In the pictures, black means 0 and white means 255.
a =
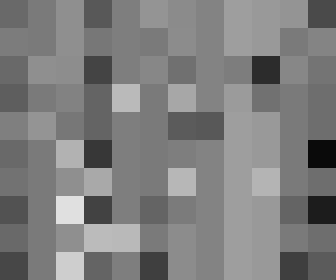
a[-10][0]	105
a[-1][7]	131
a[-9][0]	124
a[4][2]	119
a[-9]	[124, 122, 143, 119, 126, 122, 140, 131, 158, 153, 122, 132]
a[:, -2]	[148, 122, 135, 122, 122, 122, 122, 100, 122, 63]
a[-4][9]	180
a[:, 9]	[153, 153, 44, 113, 153, 153, 180, 153, 153, 153]
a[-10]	[105, 122, 143, 88, 126, 148, 139, 131, 158, 153, 148, 74]
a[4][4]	126
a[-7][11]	110
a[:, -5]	[131, 131, 131, 131, 88, 131, 131, 131, 131, 131]
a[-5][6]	126
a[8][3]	187
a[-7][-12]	94
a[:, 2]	[143, 143, 141, 130, 119, 178, 143, 224, 143, 206]
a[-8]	[105, 143, 141, 68, 126, 135, 112, 131, 125, 44, 135, 116]
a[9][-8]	126
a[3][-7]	122
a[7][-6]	123
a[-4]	[114, 122, 143, 169, 126, 122, 183, 131, 158, 180, 122, 110]

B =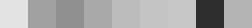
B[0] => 227
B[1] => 161
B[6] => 199
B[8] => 180

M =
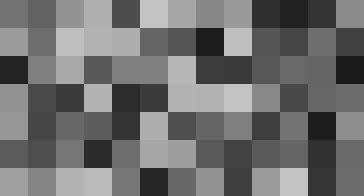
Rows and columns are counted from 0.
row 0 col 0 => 115
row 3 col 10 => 72
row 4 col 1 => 69
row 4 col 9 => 62
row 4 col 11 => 29
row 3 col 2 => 58
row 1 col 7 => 29
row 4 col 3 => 93
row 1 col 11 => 110
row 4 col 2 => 103
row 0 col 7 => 135
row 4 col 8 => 127
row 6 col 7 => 147
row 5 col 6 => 158
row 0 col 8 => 153
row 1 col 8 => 190
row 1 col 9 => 85
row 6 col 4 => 119
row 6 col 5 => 38
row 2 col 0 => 36
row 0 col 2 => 147
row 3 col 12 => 107
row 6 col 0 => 159
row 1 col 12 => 66

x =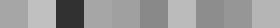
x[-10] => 166
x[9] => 181
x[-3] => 141
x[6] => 187

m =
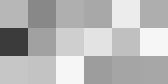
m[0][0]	183
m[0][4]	236
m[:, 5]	[174, 246, 167]

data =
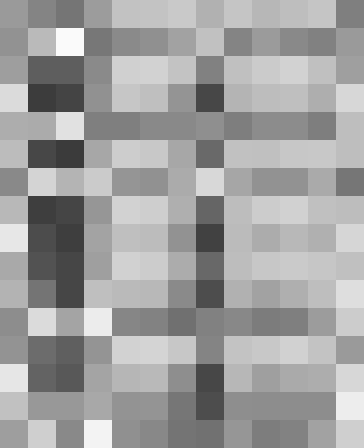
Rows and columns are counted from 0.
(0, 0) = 154
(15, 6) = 116
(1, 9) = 155
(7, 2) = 69
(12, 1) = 108
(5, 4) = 205
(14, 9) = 141
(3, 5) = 191
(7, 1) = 62
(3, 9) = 189
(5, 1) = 71
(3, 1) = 60
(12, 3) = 148
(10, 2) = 70
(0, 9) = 183
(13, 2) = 88
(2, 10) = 210
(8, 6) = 146
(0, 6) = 201
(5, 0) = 188
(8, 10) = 184
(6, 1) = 212
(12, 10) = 209
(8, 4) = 191
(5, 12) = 190
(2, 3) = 138
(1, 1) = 186
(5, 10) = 199
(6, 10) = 146
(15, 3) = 243
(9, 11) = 198
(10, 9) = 162
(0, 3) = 156
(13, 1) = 99
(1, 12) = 154
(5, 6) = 167

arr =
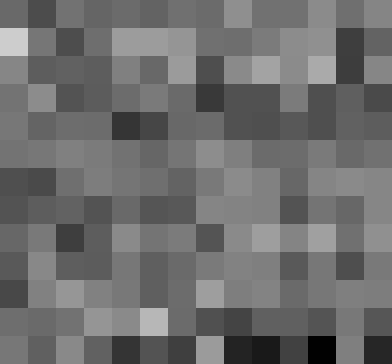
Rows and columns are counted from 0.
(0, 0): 105
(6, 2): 111
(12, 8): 35
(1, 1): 118
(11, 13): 86
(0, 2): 114
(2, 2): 97
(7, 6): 88
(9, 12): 78
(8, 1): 121
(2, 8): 138
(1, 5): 156
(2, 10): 139
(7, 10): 83
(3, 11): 79
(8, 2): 62
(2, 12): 61
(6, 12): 138
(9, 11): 119
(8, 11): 160
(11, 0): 110
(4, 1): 100
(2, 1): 93
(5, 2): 128
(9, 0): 89
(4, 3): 108
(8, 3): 93
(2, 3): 93
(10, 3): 129
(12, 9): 25
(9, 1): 136
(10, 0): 72
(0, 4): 107
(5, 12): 105
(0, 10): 113
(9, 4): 119

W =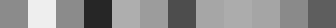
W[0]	139
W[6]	77
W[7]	166
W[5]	156
